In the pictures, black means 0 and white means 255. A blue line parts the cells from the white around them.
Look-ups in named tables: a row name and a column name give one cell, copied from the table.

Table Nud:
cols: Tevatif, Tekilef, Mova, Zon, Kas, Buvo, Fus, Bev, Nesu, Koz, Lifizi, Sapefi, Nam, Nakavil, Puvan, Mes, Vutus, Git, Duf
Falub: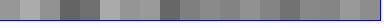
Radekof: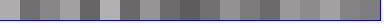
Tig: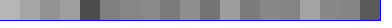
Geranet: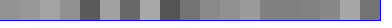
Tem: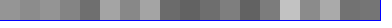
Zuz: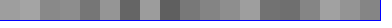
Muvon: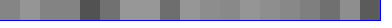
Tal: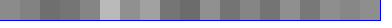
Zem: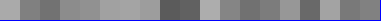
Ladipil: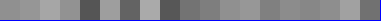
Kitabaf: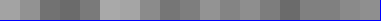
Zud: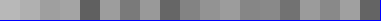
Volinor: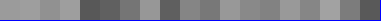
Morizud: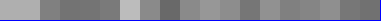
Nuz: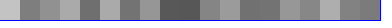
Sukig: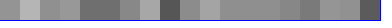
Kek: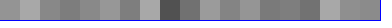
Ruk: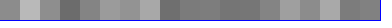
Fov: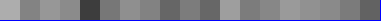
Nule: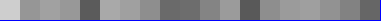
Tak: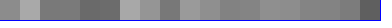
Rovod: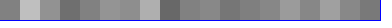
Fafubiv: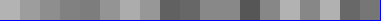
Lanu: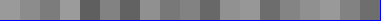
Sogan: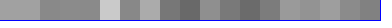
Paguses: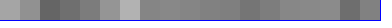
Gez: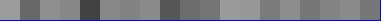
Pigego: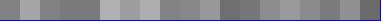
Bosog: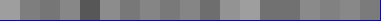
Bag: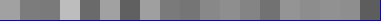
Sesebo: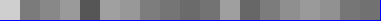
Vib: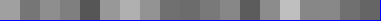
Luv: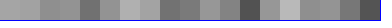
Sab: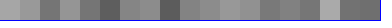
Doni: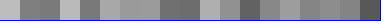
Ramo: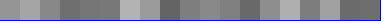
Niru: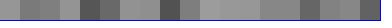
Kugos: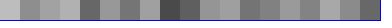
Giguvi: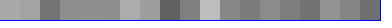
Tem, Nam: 98
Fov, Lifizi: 103
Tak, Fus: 168
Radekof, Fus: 105
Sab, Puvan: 129
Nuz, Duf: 123
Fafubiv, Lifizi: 136
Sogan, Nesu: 119
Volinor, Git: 124

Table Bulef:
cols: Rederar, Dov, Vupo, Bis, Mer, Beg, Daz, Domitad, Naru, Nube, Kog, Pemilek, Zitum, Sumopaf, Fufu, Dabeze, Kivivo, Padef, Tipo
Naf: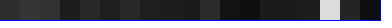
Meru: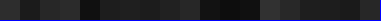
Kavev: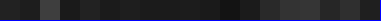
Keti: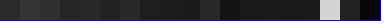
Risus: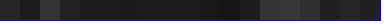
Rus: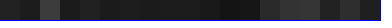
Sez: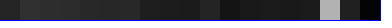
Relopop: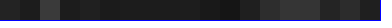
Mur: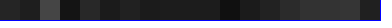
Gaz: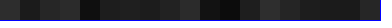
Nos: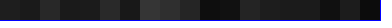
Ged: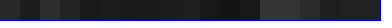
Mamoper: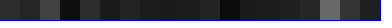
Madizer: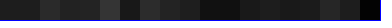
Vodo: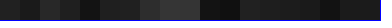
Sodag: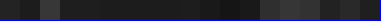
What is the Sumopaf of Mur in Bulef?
34
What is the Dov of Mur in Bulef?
30
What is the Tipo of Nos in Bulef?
12
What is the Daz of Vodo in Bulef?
32
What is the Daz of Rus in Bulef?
29
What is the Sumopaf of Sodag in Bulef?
47
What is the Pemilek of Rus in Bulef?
20
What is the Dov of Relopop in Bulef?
28
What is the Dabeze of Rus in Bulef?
53
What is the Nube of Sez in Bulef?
27
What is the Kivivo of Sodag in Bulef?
34
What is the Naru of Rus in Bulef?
28

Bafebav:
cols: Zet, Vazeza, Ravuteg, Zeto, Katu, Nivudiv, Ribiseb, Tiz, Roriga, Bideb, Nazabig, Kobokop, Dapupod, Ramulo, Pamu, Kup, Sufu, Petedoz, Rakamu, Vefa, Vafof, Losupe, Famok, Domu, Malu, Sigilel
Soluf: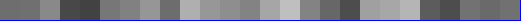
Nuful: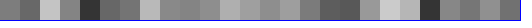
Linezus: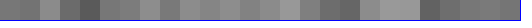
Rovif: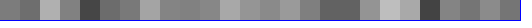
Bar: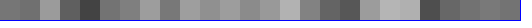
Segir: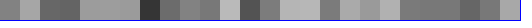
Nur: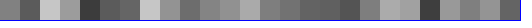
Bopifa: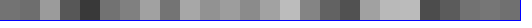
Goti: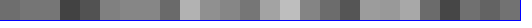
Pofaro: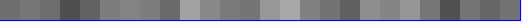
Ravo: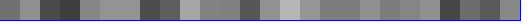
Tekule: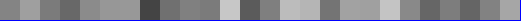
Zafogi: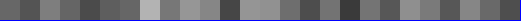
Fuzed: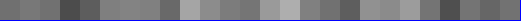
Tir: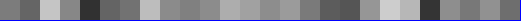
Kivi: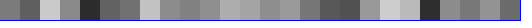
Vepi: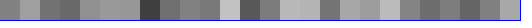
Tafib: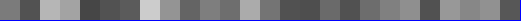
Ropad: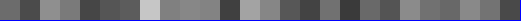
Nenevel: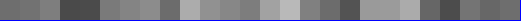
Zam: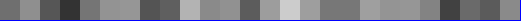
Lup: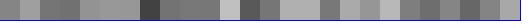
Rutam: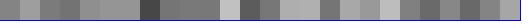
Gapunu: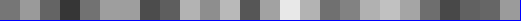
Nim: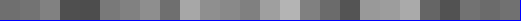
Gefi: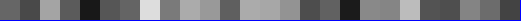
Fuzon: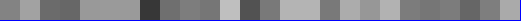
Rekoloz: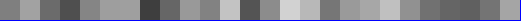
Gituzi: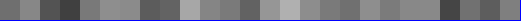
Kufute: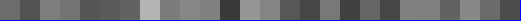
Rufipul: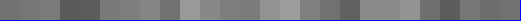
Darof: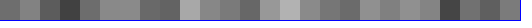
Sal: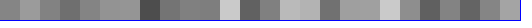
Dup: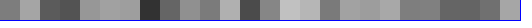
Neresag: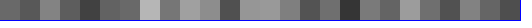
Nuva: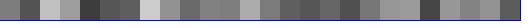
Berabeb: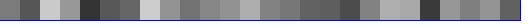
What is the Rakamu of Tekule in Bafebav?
160
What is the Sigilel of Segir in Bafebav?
168
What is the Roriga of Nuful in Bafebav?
137
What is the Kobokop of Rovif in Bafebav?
168
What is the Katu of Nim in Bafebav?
77
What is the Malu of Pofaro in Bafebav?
102
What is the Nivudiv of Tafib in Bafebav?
82
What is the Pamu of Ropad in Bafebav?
87
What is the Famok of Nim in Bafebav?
82
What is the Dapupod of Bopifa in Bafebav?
139
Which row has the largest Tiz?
Gefi

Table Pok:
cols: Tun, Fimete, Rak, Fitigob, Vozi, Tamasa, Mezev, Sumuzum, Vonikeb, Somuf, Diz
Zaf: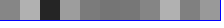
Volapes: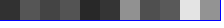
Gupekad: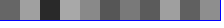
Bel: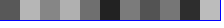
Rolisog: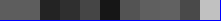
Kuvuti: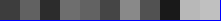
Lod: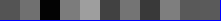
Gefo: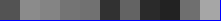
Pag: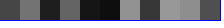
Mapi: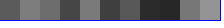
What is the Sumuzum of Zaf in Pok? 133
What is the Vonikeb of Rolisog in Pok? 97
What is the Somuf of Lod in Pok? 89
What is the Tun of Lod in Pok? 84
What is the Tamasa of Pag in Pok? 14
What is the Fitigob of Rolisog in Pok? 47
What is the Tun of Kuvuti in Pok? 61
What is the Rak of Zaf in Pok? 37
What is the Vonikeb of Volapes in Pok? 89
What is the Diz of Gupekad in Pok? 142
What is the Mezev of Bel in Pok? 123
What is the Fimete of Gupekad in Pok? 160
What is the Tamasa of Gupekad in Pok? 86

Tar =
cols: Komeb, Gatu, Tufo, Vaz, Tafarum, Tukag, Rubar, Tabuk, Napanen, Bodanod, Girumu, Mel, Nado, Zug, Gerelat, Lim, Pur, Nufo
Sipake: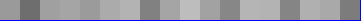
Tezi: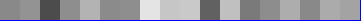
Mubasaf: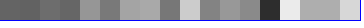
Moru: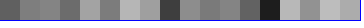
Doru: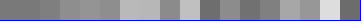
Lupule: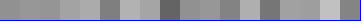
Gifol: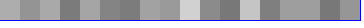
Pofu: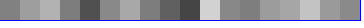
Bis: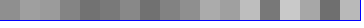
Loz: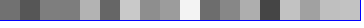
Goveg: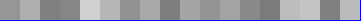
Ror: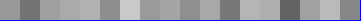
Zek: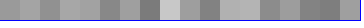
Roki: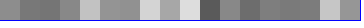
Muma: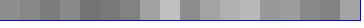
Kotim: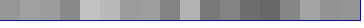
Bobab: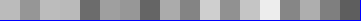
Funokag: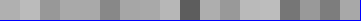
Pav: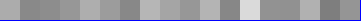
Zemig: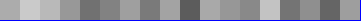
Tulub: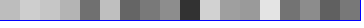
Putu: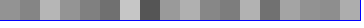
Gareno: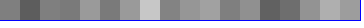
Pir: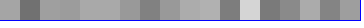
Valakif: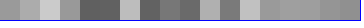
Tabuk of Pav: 182
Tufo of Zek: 145
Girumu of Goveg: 148
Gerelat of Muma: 157
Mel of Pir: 125
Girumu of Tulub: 210
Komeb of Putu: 147
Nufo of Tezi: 163
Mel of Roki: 136
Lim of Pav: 177
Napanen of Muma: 192
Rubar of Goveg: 146
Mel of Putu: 125
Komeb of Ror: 153
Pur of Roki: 198
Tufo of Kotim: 156
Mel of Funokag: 153
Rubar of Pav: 136
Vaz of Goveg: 134
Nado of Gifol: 197
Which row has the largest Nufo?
Mubasaf

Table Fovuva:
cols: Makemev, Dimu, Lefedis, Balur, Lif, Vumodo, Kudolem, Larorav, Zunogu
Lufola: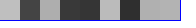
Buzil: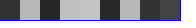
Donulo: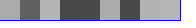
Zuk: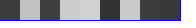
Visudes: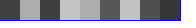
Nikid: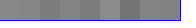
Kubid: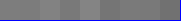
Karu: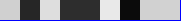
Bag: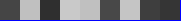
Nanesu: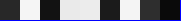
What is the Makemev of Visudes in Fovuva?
65
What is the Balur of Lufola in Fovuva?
57
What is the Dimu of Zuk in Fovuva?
193
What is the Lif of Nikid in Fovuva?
124
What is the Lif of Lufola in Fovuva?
53
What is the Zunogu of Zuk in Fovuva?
57
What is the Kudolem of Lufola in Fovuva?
47
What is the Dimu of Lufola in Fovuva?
68
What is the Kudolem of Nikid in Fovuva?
116
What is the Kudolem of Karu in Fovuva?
11
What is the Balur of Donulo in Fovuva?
71
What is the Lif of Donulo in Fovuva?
73
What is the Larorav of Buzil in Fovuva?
51
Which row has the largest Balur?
Nanesu

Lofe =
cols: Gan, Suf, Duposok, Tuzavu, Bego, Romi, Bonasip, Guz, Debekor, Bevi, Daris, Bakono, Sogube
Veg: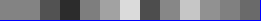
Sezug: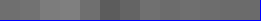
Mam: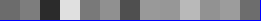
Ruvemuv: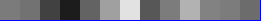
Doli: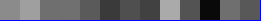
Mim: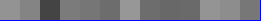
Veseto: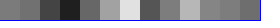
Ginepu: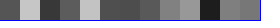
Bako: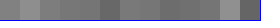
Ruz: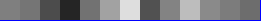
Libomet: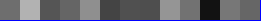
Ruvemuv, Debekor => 124
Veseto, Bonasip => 225
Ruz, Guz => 81
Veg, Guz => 77
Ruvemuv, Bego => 99
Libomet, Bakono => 119

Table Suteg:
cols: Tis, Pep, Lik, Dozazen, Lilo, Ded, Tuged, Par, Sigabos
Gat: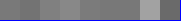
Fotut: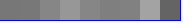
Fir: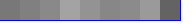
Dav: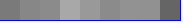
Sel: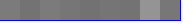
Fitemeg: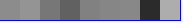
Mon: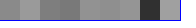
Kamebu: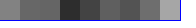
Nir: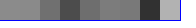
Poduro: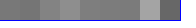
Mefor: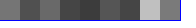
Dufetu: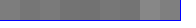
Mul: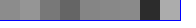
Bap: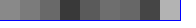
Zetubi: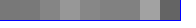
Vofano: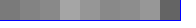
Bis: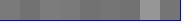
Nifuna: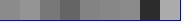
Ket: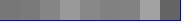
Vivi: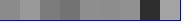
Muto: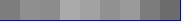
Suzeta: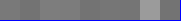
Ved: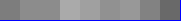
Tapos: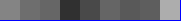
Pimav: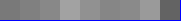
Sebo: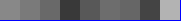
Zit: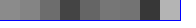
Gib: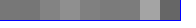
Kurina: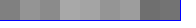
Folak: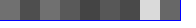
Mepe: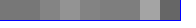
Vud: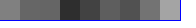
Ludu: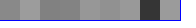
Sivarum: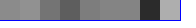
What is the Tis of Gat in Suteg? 121
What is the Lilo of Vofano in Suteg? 150
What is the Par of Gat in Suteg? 162
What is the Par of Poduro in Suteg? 164
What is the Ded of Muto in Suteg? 145
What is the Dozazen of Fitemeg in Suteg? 97
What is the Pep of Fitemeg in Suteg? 148
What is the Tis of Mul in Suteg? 140
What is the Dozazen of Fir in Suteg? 163
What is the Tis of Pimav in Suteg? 121
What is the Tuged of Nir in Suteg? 121
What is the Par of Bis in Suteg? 150
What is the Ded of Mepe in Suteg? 126
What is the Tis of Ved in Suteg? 125
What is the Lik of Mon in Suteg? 126
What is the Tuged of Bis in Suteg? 114
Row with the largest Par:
Folak

